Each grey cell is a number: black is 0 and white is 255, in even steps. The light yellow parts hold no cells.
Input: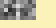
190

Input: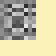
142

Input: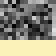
192

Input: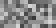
100

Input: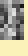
160

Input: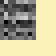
195

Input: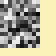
247

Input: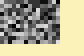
106

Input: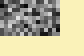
157
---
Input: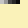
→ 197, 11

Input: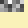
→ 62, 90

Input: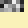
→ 118, 25

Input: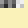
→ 153, 193

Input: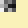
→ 211, 84

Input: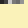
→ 37, 148

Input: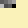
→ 91, 1

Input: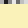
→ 177, 219

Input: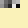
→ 160, 10
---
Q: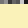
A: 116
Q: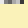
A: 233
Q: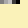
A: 128
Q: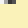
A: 244
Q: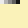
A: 235
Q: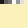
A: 26
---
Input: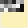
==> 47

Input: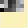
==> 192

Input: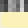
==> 213

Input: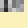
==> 172

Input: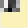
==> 117

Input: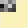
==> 75
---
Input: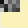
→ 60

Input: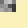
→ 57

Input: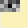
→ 201

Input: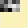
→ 153

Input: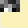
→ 45

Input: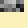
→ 22
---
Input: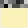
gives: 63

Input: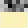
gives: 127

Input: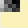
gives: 78

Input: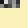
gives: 149

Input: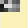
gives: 154

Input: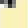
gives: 13
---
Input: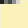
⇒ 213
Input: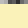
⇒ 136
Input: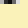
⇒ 223
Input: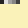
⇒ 65
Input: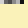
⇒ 19
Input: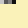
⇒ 16
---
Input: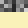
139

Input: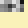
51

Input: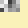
100

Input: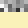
101

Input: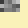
138

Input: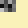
16
